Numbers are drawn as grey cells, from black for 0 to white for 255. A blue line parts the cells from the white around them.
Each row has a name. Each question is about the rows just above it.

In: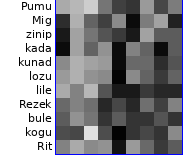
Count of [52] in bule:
4
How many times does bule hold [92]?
2
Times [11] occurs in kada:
3
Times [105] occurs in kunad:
2
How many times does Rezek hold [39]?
2

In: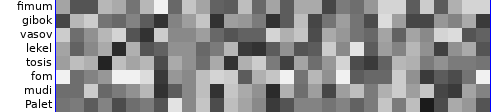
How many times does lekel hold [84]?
3
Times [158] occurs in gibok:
4
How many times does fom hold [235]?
0
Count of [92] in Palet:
1
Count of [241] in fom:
6
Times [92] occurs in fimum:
4
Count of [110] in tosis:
2

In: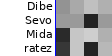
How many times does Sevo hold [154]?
3
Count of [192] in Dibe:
1
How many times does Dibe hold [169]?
1
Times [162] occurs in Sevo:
0

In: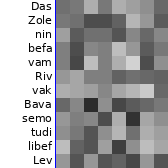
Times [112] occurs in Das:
1
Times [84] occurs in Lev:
3

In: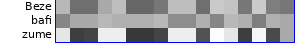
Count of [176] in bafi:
6
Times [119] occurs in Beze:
3
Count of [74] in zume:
1
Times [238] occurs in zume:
4

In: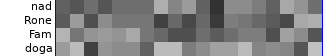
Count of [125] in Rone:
1
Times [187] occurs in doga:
4
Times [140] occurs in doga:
4
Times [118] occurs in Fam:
2
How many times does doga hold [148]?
1
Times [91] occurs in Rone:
2

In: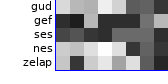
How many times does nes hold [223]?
2
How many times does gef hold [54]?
0
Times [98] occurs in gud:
1
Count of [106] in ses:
3
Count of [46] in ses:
2

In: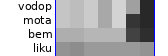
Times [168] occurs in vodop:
1
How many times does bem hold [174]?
2
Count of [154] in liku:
4

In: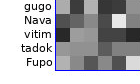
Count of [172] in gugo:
1
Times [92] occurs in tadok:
1
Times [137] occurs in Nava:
1
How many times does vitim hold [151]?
1
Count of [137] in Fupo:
2
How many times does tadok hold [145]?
2
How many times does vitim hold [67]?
2

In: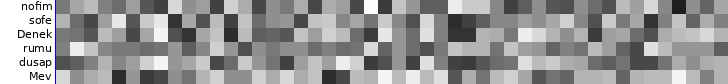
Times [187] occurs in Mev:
9
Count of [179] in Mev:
6
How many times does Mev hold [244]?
2

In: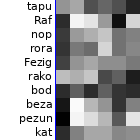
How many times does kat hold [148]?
0
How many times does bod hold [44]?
3
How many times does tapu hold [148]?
1

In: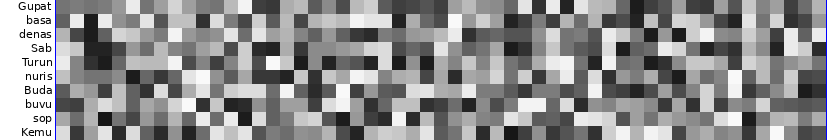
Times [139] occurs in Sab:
3
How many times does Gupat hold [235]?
2
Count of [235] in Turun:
2
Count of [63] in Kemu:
1
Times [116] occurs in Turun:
5
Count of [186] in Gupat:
5
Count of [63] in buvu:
4

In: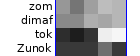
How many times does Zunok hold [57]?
4
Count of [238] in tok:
1
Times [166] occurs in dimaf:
1
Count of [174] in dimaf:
1

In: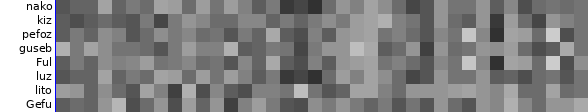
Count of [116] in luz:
5
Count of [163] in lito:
5
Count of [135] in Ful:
5

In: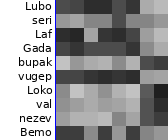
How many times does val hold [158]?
2
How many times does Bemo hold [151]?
2
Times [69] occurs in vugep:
2
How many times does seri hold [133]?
4
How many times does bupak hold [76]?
1

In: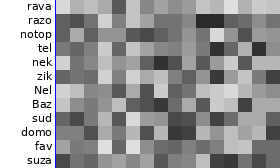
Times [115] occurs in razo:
4
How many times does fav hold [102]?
2
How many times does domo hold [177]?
0
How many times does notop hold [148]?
5
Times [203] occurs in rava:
1
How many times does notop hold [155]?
1

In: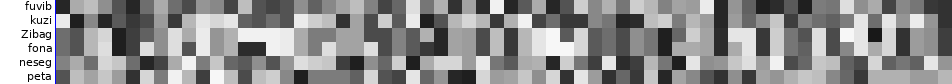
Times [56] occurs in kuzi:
5
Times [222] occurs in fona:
6
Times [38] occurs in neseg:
2
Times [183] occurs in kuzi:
4

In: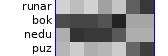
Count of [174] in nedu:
3
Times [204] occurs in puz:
2
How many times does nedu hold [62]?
0
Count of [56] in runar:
1

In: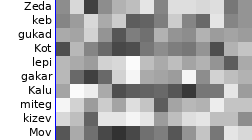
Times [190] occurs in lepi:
2
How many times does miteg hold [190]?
0
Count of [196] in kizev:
0
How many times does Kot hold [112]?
0
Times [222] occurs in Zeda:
3

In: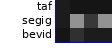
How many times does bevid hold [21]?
1
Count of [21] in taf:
3
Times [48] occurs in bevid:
1
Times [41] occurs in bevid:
0
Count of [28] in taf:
1
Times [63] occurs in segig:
0
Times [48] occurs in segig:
0

